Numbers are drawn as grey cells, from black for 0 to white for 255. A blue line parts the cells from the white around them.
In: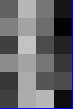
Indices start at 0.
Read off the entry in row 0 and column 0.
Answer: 97
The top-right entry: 22
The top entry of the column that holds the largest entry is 183
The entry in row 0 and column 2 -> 118
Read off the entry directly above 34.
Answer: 2
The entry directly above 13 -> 76
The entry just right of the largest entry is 76

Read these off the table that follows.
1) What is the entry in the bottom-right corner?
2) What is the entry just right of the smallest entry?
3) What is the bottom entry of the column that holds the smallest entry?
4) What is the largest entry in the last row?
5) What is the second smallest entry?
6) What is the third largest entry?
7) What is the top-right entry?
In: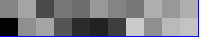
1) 194
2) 143
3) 2
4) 203
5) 34
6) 185
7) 175

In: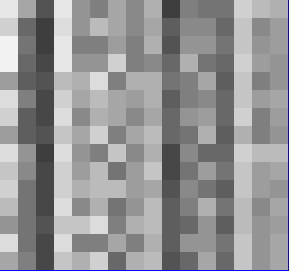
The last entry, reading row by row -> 166
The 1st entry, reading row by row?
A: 230
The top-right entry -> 176
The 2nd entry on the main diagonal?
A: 104
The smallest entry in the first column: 148
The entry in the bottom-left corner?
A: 166
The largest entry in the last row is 208
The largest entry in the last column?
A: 187
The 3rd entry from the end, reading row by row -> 197
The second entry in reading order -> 166
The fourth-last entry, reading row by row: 104
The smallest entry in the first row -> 62
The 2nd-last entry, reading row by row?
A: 148
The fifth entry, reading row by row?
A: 148
